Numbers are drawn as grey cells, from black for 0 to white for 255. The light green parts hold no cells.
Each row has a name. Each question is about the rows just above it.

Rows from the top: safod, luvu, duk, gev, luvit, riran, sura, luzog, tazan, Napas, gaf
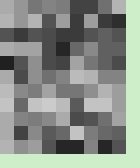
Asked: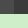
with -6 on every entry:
69	53
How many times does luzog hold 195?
4
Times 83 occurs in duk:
4
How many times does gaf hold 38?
3
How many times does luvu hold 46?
1

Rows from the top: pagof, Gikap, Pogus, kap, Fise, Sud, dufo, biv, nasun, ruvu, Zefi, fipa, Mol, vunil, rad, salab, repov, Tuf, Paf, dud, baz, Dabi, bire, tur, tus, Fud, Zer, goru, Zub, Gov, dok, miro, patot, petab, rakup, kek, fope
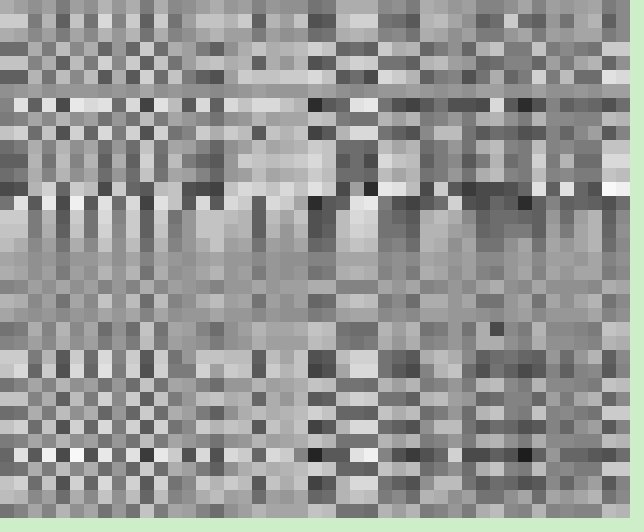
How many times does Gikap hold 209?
2
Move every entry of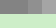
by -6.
125	125	138	159
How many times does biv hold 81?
5

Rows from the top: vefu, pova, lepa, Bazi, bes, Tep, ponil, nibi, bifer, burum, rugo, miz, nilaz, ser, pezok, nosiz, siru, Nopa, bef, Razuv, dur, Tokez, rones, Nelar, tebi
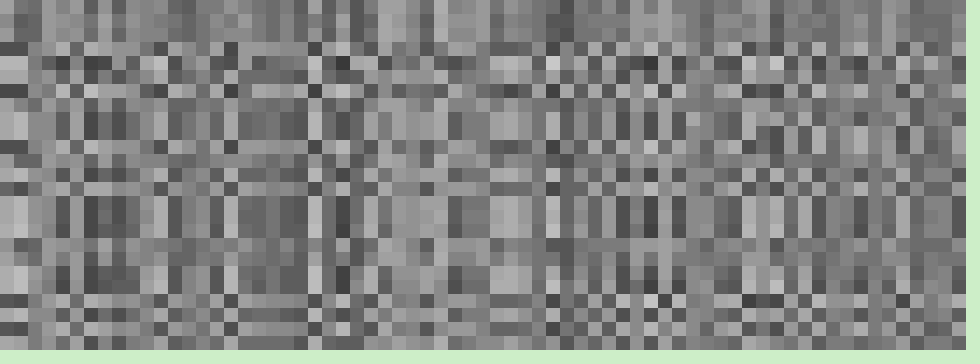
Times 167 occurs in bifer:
7
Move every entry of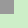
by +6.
159
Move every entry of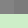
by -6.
125	117
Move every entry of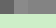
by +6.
107	144	137	137
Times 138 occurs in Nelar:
8
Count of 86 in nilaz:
7

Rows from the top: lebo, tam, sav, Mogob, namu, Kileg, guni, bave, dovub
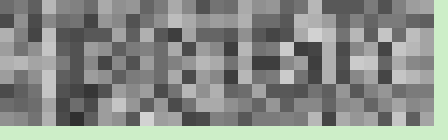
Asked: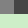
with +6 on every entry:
135	75
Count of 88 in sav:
5

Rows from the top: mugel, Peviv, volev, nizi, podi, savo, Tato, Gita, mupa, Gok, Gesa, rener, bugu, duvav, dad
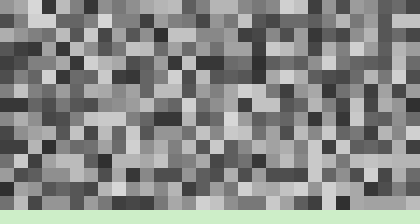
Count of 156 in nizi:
4
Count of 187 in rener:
5
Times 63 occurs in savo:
1
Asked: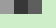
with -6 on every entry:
150	49	88
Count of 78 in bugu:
9
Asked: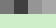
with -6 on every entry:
114	57	143	162
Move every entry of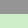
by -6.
143	143

